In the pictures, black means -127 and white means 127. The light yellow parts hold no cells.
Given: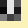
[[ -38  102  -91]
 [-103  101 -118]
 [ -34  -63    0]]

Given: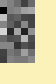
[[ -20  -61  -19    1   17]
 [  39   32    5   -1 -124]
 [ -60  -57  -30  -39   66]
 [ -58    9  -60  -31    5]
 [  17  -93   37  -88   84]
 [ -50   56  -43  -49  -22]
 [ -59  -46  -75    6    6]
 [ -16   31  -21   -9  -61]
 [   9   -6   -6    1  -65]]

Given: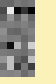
[[  -8  -15   -6  -24  -21]
 [-122  -75 -120  106  -53]
 [ -25   14  -25   20  -31]
 [ -12    1   -6   -1   -3]
 [   2   -8  -26  -22   15]
 [  -4  -24   -2   -4    4]
 [  78  -14   54 -112  -34]
 [   4  -17  -12  -10   -5]
 [  61  -45  -25   64   20]
 [ -66   -7  -72   63  -17]
 [  -1  -19    7    2    5]]

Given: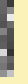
[[-68 -24]
 [  9 -27]
 [105 -35]
 [-19 -44]
 [-48   3]
 [-50 -37]
 [-55 -32]
 [-75  87]
 [-27  -1]
 [-41  -9]
 [ 66  17]]

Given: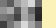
[[-24  88  59  30 -35  -7]
 [-83 -21  43 -38  41  20]
 [-89   7  36 -59 -19  -7]
 [ -9  37  88  32  -8 -62]]

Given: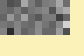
[[-18  40   1  -4 -31  -6  39 -38 -47 -16]
 [ 43  23 -42   6  -2 -10 -31  -3 -24 -16]
 [-24 -63  -3  -5 -39 -22  33 -15  23 -26]
 [ 82   8 -28 -10   9 -22 -16   3 -17  -8]
 [-48  27 -23 -23  12 -15 -28   6 -83   3]]

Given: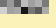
[[  -5   48   32   60  -31   25  -12]
 [  43  -37   -9 -105   39   32   79]]
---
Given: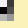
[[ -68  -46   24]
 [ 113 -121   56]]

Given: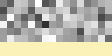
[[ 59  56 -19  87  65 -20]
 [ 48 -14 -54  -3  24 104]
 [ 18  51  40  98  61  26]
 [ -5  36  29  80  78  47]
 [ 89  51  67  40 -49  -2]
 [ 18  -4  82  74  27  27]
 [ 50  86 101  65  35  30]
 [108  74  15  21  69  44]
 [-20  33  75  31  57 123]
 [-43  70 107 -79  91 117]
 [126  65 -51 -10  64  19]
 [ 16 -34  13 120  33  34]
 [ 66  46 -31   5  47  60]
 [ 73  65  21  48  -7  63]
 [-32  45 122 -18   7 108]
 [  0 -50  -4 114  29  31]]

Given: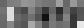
[[  -9  -43  -41  103]
 [  25  -59  -73  -71]
 [ -24  -17    3  -11]
 [  31  -84  -60  -18]
 [ -12  -26  -11   -6]
 [  -9  -71 -110  -46]
 [  -1  -31  -45    1]
 [  16    2  -15   41]
 [  20  -53  -33  -42]
 [   0  -35  -21  -31]
 [  -1   92   91    6]
 [ -24  -11  -19  -23]]

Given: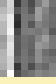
[[-13 -23 -17 -19 -37  -7  -6 -28 -12   1   5]
 [ 27   4  -3  -8   3  29  15 -16  -6 -22  -1]
 [ -4  30  28   3  -9   5  25  14  15 -11   7]
 [-51 -39 -12 -39  -1 -22 -25 -30 -20 -49 -11]
 [-20 -12  -7  -7  -4 -15 -16 -11  -9 -11 -20]
 [-71 -39 -74 -84 -55 -38 -40 -39 -27 -72 -49]
 [ 84  78 106 106 115  88 100  96  83  80 125]
 [ 37  56  70  56  55  27  35  51  54  47  24]]

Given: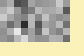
[[ 27 -38  22 -14  52 -17]
 [ 73  54  15  57   2  45]
 [ 31  43  28  24  20  48]
 [ 25  39  66  35  69  18]
 [ 19  56   8 -42 -20  17]
 [ 36  -1  56  55  32  34]
 [-39 -25   3 -83  -3  88]
 [-52  24  14  19 104  56]
 [ 44  73  38 -17  47   7]
 [ 21  51  75  29  16  21]]

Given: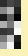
[[ -69  -94 -126  107  124  -95 -111]
 [ -55   55  -31   -7  -65   70  118]
 [ -82    9 -101   47  -74   -7   45]]
